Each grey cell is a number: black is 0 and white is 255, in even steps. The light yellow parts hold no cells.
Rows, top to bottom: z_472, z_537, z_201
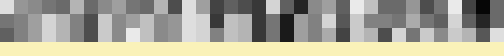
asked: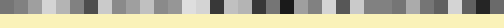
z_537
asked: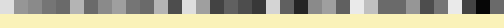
z_472
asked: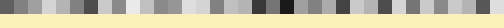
z_201

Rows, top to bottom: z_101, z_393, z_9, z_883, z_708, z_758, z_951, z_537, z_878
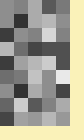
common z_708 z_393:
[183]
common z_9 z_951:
[142]

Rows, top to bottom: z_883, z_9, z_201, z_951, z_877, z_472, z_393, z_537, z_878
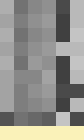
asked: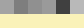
z_9
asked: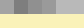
z_951
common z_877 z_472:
[64]
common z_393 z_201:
[144]
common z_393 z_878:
[74]

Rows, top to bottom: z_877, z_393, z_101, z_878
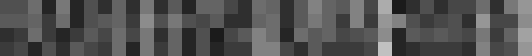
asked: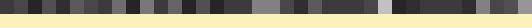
z_878
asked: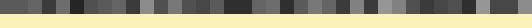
z_393
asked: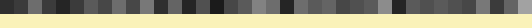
z_101
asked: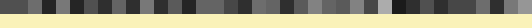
z_877

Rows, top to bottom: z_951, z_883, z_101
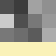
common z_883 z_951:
[79]
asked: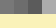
z_101
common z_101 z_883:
[120]
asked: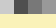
z_883

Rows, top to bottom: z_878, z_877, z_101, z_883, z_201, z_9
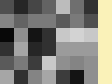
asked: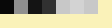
z_101
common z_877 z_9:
[132]
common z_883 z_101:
[49]
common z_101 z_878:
[49]
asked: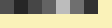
z_878
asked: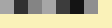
z_9

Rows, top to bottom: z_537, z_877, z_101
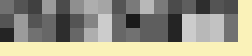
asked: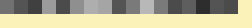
z_537
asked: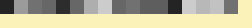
z_101
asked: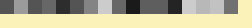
z_877

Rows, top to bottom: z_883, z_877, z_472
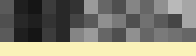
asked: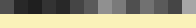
z_877
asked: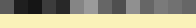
z_472
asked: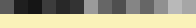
z_883

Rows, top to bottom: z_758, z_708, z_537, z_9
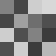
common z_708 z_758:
[70]
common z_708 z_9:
[79]
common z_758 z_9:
[206]
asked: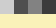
z_537
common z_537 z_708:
[79]

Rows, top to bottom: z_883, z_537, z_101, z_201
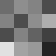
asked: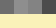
z_883
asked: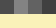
z_101

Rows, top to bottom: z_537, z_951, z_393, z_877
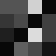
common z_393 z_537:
[8]
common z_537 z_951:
[8]
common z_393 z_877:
[8]
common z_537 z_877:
[8]
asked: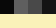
z_877
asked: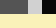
z_537
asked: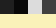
z_393

